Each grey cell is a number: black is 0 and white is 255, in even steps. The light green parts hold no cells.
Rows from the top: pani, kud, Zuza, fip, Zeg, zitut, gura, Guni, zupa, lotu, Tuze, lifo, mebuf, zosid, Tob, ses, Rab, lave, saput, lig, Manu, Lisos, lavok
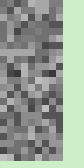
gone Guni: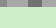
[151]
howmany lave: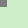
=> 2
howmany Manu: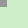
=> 3
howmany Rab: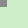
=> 3
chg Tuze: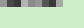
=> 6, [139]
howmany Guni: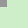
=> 1
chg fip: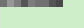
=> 9, [85]

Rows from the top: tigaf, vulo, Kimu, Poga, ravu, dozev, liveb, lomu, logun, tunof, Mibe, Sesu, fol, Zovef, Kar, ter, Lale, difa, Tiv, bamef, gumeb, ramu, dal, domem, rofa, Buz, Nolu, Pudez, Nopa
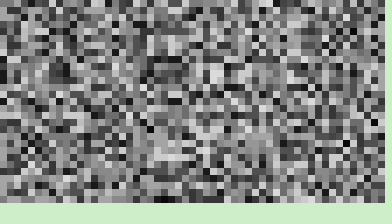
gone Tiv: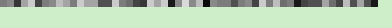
[150]
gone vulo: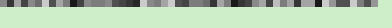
[177]
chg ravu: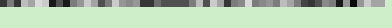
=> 6, [203]
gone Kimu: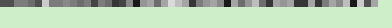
[93]
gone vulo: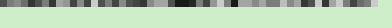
[177]
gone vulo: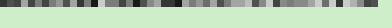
[39]

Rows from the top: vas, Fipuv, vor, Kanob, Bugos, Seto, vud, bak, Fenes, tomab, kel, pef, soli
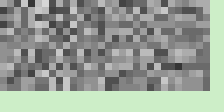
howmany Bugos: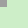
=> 8
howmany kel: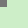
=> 5
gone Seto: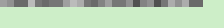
[93]

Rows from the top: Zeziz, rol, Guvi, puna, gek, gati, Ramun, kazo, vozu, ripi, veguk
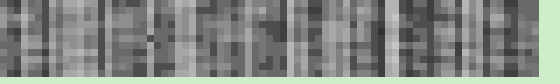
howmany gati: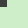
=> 3
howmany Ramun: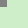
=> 10
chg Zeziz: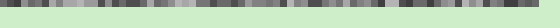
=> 76, [105]
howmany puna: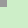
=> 13
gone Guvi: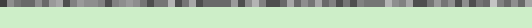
[92]

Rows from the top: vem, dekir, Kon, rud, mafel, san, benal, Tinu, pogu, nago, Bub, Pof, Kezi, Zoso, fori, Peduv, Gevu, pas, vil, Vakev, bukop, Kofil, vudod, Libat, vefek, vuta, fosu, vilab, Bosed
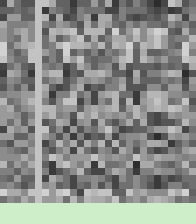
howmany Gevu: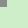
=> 5
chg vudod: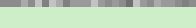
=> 19, [128]
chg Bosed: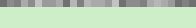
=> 20, [154]

